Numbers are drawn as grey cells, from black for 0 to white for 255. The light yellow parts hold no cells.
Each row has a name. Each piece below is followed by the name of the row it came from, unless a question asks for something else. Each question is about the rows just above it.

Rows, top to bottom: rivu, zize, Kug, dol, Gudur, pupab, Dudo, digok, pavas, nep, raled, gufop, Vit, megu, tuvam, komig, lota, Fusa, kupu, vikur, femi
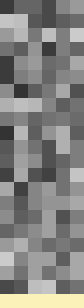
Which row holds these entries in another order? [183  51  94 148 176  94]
nep
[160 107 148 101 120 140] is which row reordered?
lota
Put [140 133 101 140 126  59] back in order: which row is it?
pupab
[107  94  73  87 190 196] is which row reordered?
zize
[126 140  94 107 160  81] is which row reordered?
komig
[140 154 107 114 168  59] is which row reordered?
Gudur

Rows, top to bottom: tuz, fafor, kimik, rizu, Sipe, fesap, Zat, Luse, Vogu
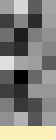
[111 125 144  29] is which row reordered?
kimik
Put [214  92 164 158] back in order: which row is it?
tuz
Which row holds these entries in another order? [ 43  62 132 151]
rizu

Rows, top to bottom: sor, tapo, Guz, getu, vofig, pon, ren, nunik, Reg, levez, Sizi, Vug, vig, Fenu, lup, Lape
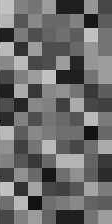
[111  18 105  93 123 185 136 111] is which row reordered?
levez
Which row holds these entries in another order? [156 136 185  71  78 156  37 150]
vofig
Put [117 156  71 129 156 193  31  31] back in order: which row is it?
pon
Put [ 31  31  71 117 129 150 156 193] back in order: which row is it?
sor

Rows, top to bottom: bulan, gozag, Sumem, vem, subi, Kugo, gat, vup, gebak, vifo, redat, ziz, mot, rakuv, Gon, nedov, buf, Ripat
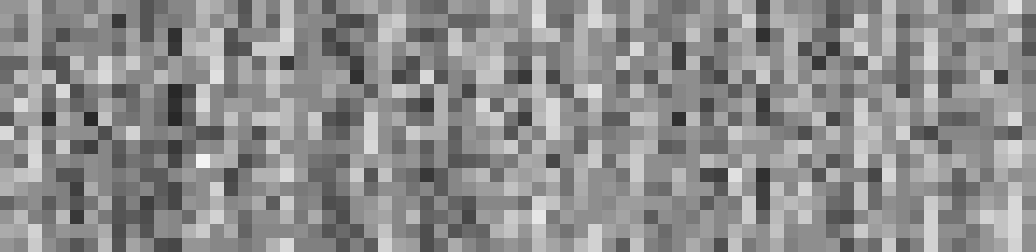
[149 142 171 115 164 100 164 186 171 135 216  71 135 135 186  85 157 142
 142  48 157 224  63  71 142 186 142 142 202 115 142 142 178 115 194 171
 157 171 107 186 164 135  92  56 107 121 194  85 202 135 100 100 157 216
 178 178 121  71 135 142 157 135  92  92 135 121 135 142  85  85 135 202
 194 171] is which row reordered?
mot
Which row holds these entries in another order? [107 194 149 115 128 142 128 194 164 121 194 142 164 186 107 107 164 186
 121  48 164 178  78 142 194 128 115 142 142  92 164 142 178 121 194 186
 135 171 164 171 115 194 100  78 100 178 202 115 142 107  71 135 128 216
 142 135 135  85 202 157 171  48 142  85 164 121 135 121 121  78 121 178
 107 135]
Sumem
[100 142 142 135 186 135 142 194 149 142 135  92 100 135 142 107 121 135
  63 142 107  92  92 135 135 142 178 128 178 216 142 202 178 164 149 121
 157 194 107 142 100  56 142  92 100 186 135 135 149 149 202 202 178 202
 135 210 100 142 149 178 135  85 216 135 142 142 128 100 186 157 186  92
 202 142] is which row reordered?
redat
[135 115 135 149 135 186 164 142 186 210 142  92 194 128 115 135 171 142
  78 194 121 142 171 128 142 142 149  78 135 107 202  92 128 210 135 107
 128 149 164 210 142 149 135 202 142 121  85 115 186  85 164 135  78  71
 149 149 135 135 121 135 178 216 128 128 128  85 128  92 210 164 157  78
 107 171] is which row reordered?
Ripat
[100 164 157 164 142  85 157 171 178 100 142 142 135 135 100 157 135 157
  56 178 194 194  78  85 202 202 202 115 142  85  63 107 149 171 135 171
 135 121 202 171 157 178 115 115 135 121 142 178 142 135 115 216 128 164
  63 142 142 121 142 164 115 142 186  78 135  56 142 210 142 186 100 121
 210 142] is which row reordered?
vem
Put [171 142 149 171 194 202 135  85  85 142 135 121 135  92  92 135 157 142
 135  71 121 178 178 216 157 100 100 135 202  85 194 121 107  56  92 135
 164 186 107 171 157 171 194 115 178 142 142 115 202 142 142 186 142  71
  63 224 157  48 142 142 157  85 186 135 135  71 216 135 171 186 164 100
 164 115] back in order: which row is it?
mot

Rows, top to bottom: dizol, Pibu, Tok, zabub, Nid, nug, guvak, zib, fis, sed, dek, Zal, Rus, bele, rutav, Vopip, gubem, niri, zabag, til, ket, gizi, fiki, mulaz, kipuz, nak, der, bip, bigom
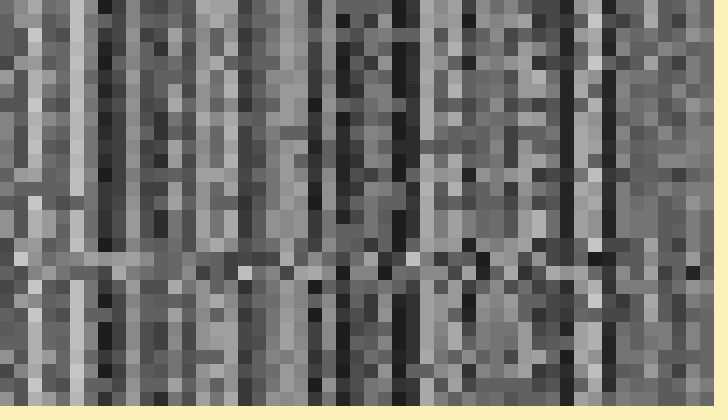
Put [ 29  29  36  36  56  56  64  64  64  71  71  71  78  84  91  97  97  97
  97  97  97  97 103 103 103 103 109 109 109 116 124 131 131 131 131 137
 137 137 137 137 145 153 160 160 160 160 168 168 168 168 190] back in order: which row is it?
dizol
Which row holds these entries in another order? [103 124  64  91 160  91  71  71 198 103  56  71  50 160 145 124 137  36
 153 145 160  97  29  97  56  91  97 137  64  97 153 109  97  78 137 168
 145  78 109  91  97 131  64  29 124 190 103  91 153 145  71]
niri

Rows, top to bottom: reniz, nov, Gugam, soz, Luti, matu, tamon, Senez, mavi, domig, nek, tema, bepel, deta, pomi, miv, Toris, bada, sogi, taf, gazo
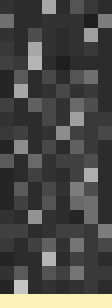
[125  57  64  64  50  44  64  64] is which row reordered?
Toris
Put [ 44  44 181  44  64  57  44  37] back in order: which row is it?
sogi
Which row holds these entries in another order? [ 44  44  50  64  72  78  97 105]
Senez
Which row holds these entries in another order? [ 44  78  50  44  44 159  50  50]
Gugam

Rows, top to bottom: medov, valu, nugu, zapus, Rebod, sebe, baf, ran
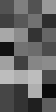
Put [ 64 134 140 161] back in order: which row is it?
Rebod
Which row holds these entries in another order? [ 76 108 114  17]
zapus

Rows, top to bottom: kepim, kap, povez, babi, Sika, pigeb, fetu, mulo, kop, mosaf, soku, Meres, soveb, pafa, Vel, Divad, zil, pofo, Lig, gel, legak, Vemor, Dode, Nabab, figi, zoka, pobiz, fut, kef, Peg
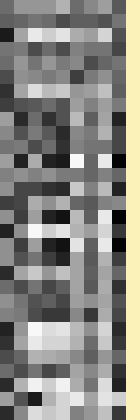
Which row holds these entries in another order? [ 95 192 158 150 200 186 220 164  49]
fetu
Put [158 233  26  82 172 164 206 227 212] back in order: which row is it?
povez

